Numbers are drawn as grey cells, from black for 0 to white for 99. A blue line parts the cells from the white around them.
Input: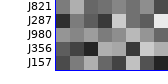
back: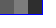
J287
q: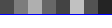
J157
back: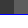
J287

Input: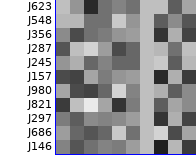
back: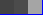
J980
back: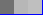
J287
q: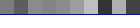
J297
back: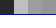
J157
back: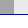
J821

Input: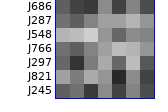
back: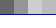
J548
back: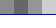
J548
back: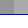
J821

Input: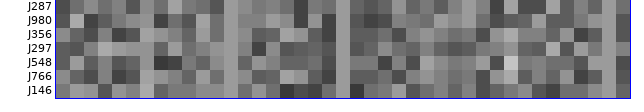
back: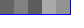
J766
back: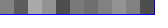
J766
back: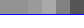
J297
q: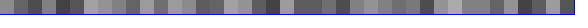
J356
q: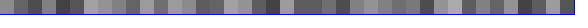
J766

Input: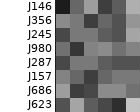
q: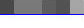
J245
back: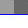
J146
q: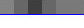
J157
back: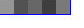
J356

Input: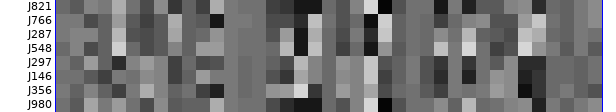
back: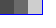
J548
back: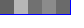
J287
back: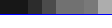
J980
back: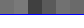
J356
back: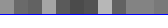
J287
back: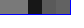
J766
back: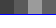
J766

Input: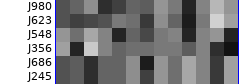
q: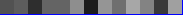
J686
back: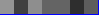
J245
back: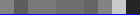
J356
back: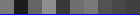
J623
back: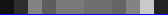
J356
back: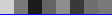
J623
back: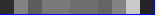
J356

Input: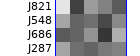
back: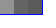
J686
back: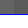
J686
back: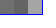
J548
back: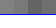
J287
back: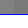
J287
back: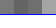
J287

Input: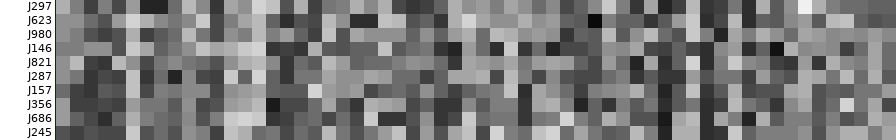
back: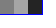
J980
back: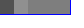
J245

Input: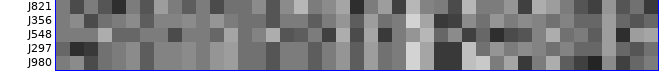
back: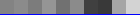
J356
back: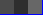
J548

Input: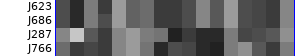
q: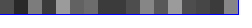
J623
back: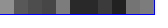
J287
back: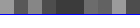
J686
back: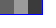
J623

